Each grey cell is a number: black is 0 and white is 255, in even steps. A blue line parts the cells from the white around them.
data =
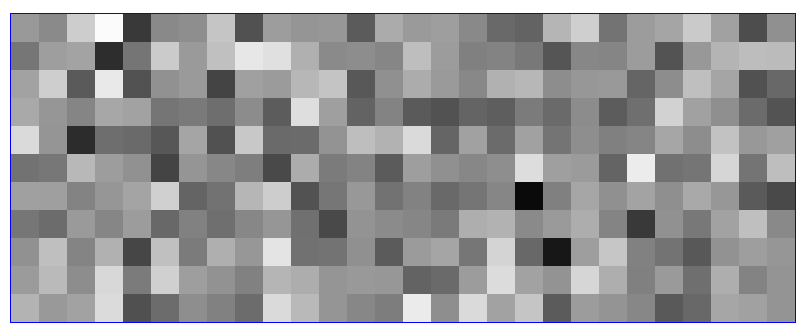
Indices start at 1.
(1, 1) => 153
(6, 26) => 214
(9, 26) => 146
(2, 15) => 190
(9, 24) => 115
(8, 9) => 135
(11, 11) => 185
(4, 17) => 100
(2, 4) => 45
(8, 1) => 118
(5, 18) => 107
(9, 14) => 91
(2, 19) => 120
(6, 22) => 100
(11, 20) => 91
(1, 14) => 171
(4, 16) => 82
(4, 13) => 99
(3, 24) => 141
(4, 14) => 131
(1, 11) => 149
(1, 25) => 202
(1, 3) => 205
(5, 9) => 200
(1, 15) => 154
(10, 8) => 146
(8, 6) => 104
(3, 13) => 88
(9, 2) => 191
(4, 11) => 222
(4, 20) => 106
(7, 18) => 134
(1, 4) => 251
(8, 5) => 156
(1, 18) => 105
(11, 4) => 219
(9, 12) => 115
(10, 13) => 153
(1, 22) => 115

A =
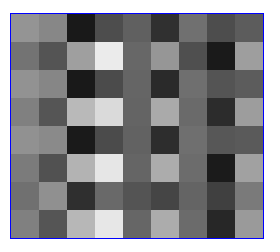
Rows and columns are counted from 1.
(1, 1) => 148
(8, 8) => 39
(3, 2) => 134
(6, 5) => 101
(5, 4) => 75
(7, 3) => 47
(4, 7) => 106
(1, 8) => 77
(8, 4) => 231
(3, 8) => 84
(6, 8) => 27
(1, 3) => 25
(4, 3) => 185
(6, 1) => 123
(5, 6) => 45
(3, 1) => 146
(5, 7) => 111
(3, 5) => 101
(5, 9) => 90
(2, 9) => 158
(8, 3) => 183
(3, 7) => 111
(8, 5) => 102

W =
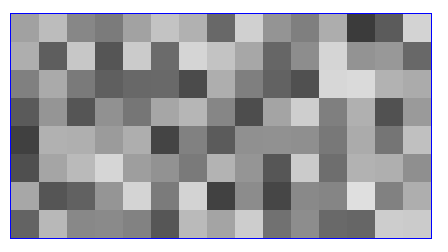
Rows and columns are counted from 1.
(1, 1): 161
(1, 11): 127
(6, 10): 86
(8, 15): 203
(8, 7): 186
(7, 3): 97
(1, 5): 162
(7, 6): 123
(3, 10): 98
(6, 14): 175
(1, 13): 59
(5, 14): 117
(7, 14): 129
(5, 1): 64
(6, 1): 79
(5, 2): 177
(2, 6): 107
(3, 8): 174
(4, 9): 77
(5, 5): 174
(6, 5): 158
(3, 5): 104
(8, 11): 141
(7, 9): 140
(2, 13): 147
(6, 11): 203
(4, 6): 166
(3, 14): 178
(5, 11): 143
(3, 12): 215
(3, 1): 128
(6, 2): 165
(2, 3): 199
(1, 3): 135

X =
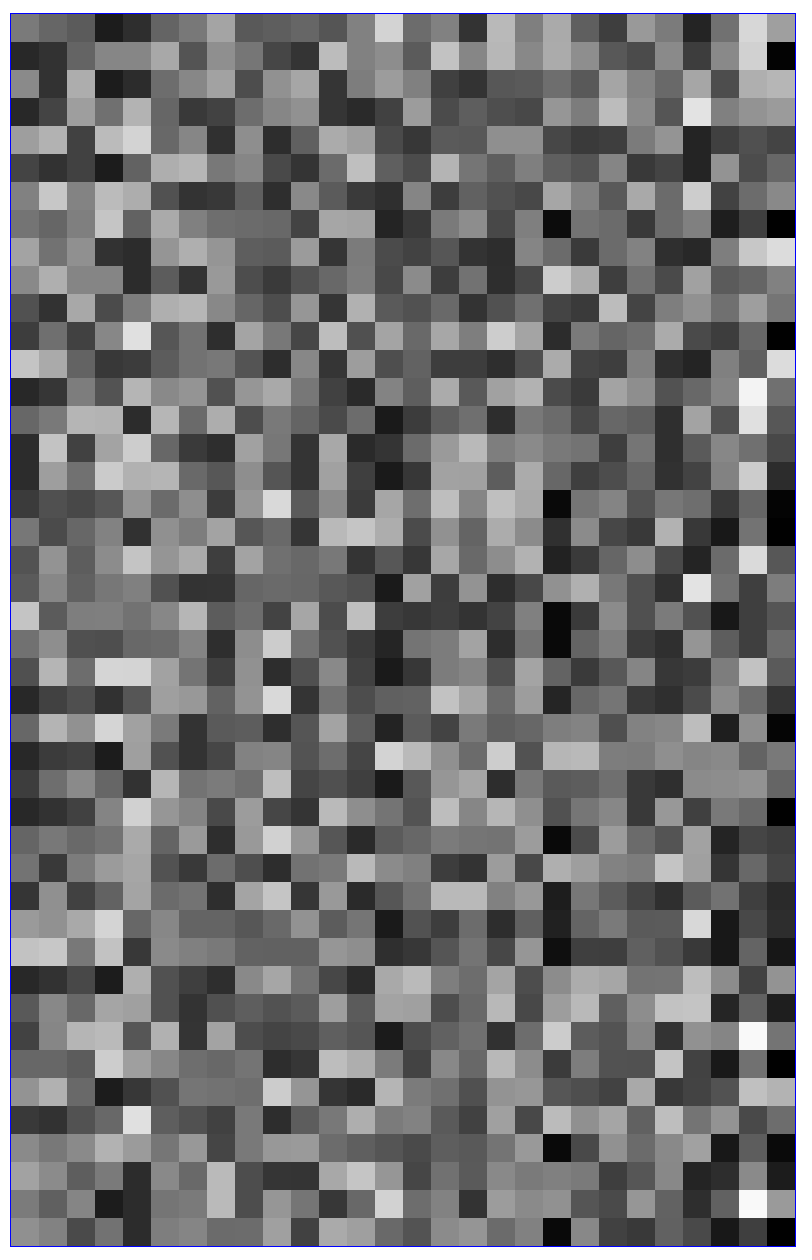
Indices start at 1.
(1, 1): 122
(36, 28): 30
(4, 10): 134
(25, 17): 166
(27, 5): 159
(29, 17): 134
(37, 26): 133
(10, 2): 175
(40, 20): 187
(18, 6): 107
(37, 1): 66
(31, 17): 51
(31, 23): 124
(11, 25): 145
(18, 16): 190
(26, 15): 91
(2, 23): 75
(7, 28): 137
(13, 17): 61
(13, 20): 171
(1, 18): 185
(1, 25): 36
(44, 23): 57
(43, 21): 85
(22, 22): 139
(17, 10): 85
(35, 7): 63
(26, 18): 96
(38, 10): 45
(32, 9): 164
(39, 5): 55
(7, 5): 173
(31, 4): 155
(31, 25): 160
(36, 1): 89
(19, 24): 178
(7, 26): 66
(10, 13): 125
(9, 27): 199
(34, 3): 120

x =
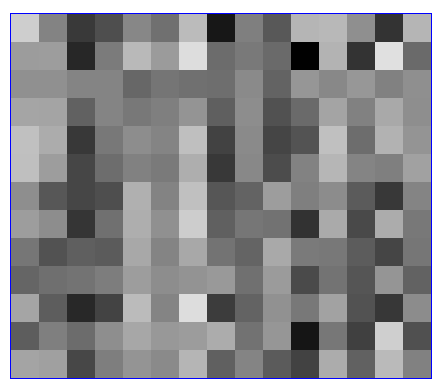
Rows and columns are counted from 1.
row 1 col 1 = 206
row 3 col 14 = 129
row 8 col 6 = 144
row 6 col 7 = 174
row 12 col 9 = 114
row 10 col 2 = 111
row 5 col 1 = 192
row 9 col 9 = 100
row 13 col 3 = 71
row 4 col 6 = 127
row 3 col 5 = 103
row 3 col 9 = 138
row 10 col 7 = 147
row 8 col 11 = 50
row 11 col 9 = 99
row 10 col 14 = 149
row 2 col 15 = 106
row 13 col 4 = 126
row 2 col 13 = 51
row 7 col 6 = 131
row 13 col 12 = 172
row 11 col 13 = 82
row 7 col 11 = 127
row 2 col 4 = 123
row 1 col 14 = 51
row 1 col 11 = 181
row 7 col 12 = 140
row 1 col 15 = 181
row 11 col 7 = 221
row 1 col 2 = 131
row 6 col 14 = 127
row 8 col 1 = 157
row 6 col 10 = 76
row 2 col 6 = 155
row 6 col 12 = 182
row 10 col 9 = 112
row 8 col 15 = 120

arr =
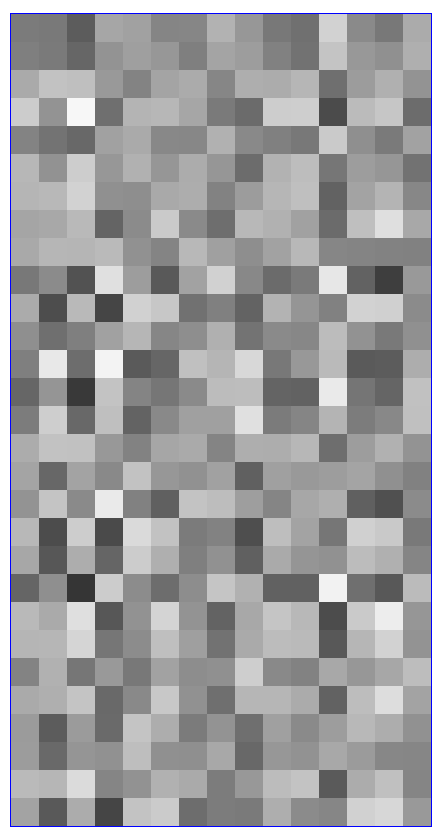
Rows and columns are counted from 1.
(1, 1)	123
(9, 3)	181
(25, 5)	137
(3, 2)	194
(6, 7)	172
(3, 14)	176
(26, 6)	173
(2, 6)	151
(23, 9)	170
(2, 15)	175
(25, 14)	221
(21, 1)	101
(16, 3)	193
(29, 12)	134
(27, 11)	146
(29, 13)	209
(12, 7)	142
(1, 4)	166
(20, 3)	173
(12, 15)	144
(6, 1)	183
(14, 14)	101
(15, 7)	160
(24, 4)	153
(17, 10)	160
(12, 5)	182
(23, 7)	159
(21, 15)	187
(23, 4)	118
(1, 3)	92
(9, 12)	134
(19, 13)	208
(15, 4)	191
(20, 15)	133
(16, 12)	110
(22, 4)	87
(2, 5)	159
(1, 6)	133
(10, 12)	231
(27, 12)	168
